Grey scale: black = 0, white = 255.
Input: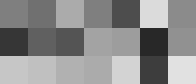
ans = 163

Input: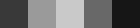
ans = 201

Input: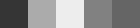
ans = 237

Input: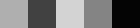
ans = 211

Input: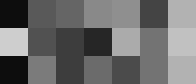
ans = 38

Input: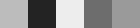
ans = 237

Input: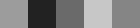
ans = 106

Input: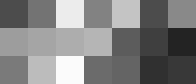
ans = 181
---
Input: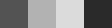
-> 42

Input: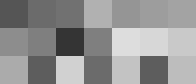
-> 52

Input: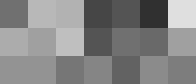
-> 48

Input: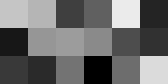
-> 0

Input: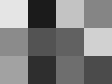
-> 27

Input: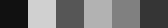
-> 17

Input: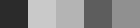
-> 43

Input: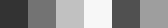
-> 51

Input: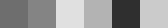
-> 47

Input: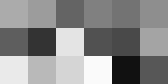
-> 17
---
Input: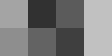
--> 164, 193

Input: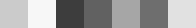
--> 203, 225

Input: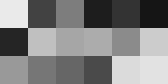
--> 234, 226

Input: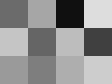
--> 107, 205

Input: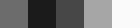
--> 108, 250

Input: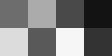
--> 109, 51

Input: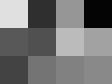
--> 224, 137

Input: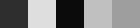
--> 46, 158

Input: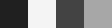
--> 32, 167
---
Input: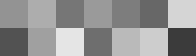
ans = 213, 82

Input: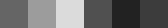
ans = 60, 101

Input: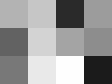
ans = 156, 120

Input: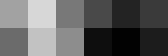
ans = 58, 107

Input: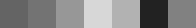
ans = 129, 100

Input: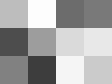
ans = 121, 129
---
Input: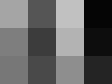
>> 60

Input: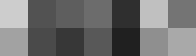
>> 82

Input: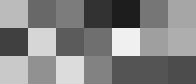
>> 214

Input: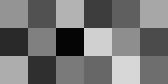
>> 128

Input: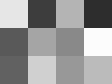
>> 165

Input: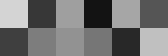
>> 55
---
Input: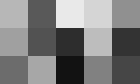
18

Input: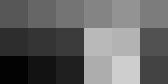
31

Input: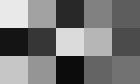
12

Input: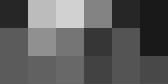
104

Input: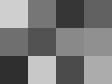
75

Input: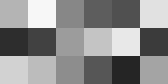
141

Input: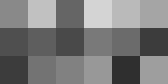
129

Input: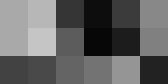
100

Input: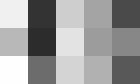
212

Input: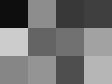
78
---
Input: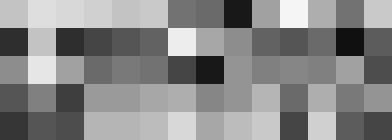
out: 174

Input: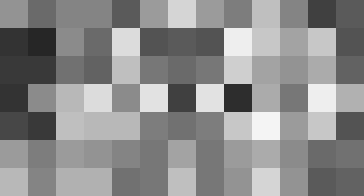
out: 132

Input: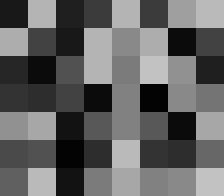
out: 59

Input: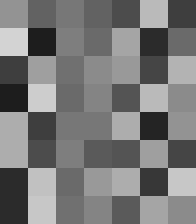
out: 76

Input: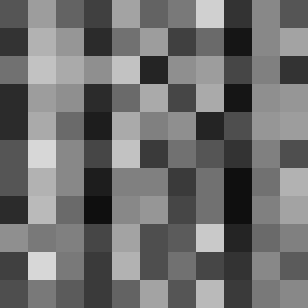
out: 51

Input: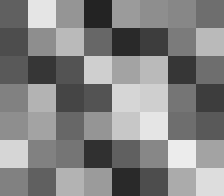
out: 142

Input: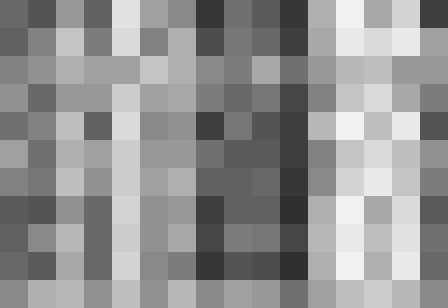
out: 168

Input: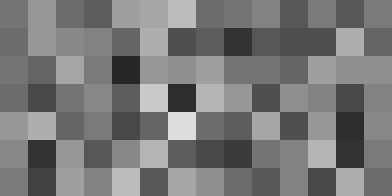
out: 122

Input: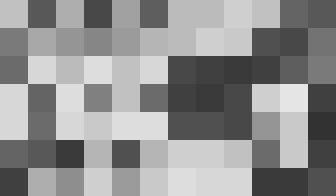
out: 193
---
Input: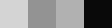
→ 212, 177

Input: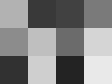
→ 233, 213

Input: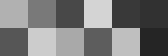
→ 212, 204

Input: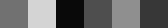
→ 212, 143

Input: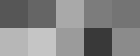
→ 197, 183

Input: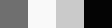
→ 249, 202
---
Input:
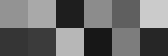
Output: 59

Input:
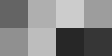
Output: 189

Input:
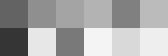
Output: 231

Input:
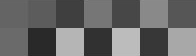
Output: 41

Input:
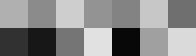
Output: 23

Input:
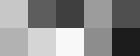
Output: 213

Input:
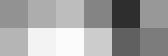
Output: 243

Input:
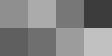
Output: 111
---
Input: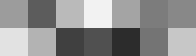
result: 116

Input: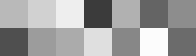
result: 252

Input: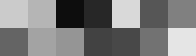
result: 114

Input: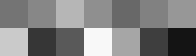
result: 62

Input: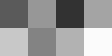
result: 178

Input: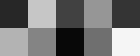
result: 111

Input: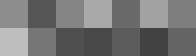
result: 66

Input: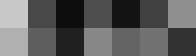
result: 114
